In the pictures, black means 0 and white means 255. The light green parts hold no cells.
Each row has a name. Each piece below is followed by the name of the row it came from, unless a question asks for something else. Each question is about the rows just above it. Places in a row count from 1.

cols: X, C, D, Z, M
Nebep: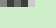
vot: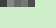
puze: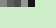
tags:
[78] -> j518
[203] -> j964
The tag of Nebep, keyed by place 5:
j964
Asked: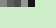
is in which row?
puze
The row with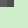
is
puze
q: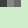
vot
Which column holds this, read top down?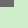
D
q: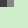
vot
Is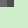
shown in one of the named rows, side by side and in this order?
no

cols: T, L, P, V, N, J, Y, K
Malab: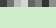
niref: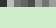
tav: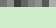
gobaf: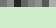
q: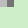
niref
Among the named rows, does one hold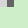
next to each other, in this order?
yes
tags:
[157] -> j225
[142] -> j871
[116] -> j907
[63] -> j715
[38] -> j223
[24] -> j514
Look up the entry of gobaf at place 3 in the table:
j223
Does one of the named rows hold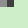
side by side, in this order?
yes
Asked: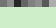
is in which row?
gobaf
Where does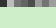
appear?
niref
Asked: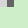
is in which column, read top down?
V

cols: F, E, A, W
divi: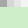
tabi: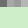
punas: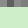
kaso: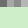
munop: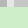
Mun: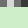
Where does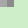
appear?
kaso
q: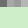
tabi
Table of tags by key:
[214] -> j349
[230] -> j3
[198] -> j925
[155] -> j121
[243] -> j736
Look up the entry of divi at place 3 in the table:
j3
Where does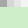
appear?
divi
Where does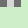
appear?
Mun
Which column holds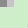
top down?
A

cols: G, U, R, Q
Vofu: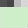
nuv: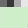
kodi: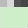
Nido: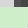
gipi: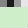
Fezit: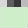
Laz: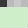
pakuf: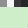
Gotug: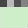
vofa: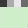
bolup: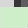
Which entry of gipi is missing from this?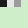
[131]
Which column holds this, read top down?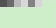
G
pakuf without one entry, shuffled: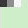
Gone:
[39]
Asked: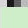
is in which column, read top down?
U
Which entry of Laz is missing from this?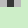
[201]
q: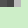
Vofu

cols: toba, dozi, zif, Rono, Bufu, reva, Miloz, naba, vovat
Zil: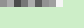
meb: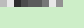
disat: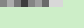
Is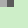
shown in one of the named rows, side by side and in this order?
yes
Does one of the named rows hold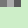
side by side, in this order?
yes
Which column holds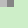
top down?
toba
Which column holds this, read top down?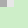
dozi
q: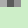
Zil
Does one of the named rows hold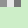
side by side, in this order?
no
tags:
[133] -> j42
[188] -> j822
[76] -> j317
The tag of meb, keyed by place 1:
j822

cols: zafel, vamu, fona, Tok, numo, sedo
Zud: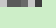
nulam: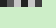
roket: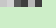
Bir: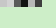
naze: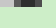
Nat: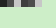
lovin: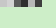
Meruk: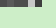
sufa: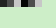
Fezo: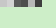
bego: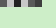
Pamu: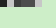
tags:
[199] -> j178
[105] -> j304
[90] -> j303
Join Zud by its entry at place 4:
j304
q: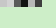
Bir
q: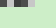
Nat
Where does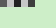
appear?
nulam

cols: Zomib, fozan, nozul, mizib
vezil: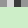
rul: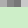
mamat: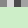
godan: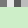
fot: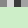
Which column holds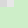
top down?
fozan
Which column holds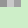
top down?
mizib
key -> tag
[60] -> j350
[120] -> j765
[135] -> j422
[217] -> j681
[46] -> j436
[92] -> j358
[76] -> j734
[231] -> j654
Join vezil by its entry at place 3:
j350
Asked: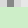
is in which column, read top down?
fozan
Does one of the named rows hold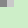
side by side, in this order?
no

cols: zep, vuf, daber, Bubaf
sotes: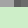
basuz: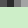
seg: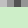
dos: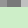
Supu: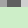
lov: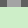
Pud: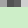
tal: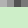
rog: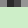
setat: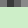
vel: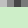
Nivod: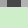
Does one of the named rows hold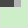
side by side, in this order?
yes
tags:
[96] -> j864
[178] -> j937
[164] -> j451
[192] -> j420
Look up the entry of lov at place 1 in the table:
j864
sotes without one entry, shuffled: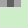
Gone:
[108]
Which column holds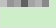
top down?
zep
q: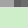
sotes

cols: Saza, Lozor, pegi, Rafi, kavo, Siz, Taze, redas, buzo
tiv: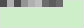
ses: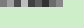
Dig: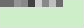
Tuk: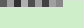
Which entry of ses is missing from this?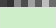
[124]
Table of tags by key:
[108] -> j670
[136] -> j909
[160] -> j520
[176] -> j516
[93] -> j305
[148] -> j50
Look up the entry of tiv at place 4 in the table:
j50

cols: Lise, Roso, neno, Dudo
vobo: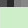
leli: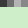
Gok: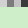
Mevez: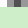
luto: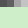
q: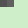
luto
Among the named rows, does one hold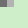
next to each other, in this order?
yes
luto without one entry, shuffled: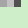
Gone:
[96]

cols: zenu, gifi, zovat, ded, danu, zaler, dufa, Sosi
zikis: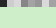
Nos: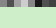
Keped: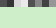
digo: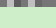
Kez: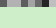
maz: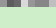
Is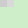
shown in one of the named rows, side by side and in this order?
yes
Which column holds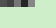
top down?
dufa
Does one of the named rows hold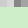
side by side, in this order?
yes
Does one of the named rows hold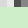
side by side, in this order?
yes

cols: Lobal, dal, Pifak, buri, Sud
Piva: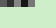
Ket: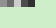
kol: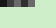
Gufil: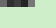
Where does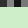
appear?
Piva
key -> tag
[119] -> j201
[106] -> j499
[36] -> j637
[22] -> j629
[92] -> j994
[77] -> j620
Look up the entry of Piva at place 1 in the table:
j994
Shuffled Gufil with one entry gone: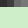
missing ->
[36]
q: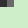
kol
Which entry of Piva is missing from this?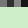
[92]

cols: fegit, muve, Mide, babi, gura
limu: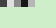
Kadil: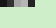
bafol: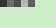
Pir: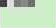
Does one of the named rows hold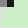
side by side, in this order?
yes
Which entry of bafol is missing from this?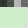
[95]
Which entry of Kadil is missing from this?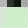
[35]
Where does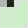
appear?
Kadil
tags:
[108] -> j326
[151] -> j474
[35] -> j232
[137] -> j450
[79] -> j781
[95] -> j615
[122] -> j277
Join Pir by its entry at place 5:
j326

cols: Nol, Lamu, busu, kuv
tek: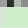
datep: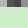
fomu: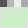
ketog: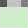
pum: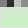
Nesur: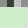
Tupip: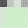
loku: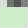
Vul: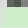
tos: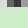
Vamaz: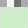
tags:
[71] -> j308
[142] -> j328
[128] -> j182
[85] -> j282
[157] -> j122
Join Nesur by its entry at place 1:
j328
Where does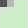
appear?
fomu
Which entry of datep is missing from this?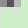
[71]
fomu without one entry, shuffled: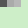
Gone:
[237]
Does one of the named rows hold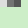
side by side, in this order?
yes
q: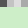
Tupip
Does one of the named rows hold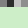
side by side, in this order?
yes

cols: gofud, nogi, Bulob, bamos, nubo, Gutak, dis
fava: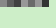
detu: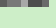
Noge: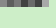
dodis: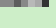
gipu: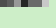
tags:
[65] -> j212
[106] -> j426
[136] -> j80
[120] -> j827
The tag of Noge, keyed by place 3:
j827
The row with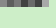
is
Noge
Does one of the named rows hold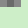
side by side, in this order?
no
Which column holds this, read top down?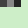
bamos

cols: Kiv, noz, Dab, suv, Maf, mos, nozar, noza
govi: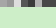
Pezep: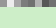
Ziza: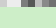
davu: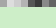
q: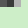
govi
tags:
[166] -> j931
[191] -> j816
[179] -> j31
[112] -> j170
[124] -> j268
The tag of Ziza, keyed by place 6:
j816

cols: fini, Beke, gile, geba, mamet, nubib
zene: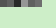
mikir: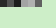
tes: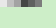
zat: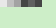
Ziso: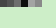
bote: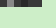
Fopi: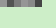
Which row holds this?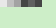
zat
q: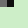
Ziso
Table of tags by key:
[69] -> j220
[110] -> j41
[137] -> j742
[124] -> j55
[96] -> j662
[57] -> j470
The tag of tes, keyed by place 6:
j55
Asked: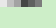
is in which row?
tes
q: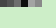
Ziso

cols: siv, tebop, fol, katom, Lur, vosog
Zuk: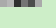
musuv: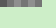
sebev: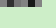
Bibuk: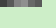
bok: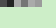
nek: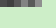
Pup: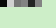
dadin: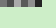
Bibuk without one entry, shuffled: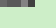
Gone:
[143]
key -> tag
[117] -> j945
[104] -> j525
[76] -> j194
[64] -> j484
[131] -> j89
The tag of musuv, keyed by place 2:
j945
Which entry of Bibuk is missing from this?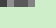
[104]
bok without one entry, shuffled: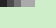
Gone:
[155]
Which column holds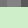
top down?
katom
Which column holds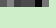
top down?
siv

